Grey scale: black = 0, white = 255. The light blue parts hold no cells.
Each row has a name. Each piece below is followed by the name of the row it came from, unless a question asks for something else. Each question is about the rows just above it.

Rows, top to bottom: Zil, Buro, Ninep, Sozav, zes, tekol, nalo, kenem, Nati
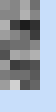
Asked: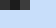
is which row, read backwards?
Ninep
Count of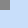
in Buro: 3
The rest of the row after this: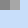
[111]
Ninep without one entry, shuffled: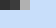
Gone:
[28]
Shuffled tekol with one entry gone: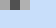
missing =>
[157]
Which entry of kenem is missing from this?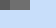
[123]
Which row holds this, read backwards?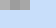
tekol

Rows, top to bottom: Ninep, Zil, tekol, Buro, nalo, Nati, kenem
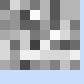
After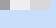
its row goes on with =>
[216 238]
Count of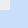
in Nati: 3

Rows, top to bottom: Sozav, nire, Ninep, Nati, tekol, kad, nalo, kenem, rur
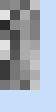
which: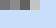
rur
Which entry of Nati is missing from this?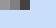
[109]
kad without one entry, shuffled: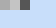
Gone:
[184]

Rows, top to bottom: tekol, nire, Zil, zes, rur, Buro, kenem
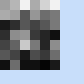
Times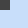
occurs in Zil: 1
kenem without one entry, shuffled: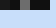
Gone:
[5]
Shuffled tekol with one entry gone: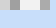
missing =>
[182]
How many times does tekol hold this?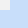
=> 2
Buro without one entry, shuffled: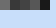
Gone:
[76]

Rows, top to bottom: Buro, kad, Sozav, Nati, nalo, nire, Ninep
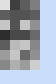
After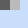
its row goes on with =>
[197 135]
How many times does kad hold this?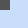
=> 2

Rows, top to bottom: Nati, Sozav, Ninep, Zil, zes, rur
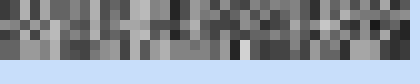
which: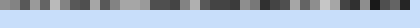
Ninep
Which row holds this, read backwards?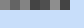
Nati
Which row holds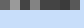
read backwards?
zes
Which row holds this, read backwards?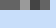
rur

